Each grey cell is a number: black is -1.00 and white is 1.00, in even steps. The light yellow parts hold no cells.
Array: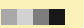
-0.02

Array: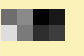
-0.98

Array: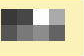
0.99

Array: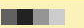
0.17

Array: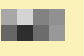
0.02

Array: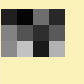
-0.14
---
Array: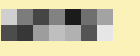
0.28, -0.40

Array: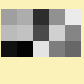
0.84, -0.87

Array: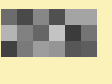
0.29, -0.49

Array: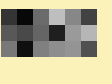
-0.48, -0.06

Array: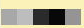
0.16, 0.32

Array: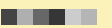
0.42, -0.47
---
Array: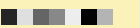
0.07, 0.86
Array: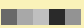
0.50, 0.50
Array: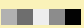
0.87, 0.87
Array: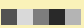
-0.02, 0.70
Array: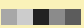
-0.73, 0.60
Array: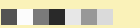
-0.68, 0.98
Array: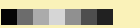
0.68, 0.68
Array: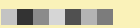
0.68, 0.68
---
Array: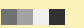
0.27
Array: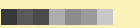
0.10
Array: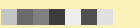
0.87
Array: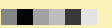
0.48
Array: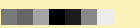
-0.78
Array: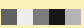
-0.03
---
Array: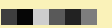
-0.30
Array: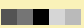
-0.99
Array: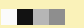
-0.86
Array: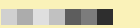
-0.27
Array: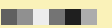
-0.09
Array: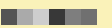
-0.56
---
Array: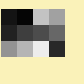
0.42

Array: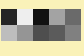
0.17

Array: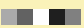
-0.23

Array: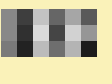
-0.73

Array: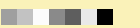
0.52

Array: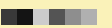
-0.84
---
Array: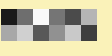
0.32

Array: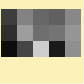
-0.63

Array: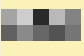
-0.24

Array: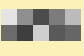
-0.15

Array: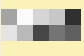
0.79

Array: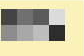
0.10
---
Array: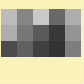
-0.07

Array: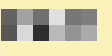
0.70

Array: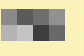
0.53

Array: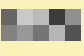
0.19

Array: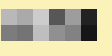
-0.09

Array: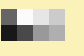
-0.43

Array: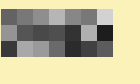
-0.33

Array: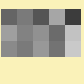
0.02

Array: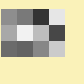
0.90
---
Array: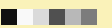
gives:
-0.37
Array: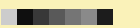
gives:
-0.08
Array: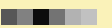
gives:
-0.10
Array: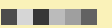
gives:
0.47
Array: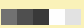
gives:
-0.55
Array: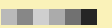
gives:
0.34
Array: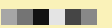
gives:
0.79
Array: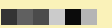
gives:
0.59
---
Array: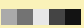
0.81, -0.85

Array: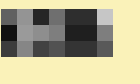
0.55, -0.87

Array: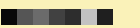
0.52, -0.93

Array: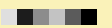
0.75, -1.00

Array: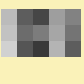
0.64, -0.55

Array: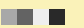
0.87, -0.68
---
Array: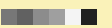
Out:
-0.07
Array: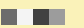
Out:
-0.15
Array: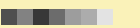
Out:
-0.38
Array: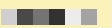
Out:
0.62
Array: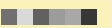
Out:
-0.12
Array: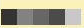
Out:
-0.59
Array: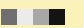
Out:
-0.13
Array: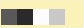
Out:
-0.30
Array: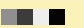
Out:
0.12
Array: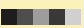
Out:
-0.77
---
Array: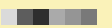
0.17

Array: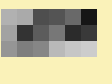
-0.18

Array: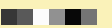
-0.94

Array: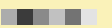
-0.10

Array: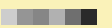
-0.13

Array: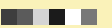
1.00

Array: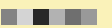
-0.13

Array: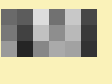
0.57

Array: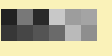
0.23

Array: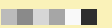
0.95
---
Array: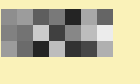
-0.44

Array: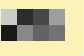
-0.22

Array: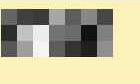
-0.76

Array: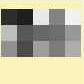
-0.03

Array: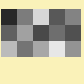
0.81

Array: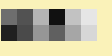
0.30
